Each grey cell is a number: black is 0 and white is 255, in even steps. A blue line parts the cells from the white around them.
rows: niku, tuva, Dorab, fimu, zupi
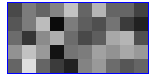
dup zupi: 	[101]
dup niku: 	[101]
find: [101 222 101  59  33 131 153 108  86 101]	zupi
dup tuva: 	[124]
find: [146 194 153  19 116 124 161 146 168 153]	fimu

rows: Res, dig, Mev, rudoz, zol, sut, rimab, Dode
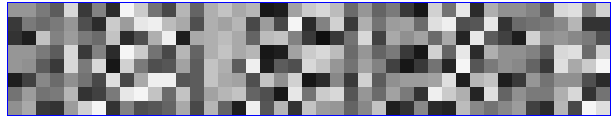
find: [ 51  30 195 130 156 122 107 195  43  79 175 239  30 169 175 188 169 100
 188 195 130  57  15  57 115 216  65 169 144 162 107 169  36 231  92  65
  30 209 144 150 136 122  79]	Mev
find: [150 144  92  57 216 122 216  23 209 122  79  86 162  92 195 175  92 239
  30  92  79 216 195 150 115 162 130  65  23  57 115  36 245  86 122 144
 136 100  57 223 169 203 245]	zol

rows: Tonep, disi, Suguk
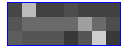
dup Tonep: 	[65]
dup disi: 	[106]
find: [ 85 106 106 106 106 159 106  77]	disi
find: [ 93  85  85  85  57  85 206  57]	Suguk

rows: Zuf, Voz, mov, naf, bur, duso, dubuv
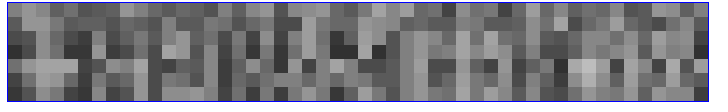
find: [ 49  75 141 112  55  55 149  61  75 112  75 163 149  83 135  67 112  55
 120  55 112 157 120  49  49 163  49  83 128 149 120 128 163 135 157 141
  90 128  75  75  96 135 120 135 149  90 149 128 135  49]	naf
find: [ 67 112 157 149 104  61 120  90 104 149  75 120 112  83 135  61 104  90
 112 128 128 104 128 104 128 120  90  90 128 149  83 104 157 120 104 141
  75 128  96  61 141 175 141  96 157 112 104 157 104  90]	duso
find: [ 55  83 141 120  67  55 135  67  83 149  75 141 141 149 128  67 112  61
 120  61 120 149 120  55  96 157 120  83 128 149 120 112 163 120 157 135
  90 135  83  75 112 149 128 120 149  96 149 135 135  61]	dubuv
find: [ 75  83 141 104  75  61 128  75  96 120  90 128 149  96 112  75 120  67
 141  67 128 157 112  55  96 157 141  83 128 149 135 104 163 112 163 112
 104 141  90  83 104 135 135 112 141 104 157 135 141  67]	mov

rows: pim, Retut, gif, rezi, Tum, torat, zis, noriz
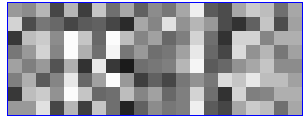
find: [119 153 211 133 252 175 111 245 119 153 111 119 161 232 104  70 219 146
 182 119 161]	rezi
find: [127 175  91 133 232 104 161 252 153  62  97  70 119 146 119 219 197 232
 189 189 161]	torat
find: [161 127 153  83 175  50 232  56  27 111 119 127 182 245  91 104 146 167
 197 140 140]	Tum
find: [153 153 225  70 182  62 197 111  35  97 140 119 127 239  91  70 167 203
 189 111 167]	noriz

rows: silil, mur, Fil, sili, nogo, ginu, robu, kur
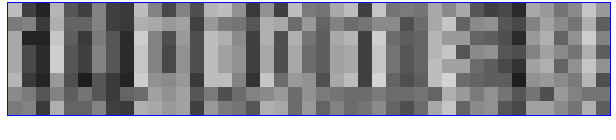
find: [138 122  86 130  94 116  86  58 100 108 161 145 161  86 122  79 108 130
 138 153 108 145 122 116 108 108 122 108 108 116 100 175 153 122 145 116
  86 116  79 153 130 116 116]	robu
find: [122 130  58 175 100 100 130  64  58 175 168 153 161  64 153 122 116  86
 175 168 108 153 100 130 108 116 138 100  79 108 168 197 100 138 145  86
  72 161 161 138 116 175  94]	kur

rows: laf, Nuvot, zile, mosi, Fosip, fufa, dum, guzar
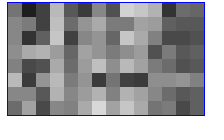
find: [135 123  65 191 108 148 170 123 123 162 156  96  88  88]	Nuvot
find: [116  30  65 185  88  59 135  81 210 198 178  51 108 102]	laf

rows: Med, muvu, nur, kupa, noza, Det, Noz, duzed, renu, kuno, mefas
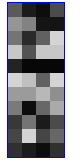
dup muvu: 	[20]
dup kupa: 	[199]
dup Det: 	[212]
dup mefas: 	[48]
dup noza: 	[7]
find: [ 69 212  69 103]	kuno
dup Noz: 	[155]

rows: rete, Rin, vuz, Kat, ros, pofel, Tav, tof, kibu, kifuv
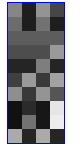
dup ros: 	[37]
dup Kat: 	[77]
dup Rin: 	[30]
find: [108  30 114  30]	Rin
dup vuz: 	[93]

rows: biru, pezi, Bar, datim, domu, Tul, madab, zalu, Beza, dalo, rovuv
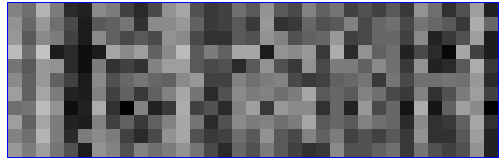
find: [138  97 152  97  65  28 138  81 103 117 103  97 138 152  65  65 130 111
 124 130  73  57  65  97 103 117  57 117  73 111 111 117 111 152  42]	Tul
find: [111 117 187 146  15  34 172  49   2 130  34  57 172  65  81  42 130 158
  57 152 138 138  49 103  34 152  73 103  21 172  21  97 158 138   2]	zalu

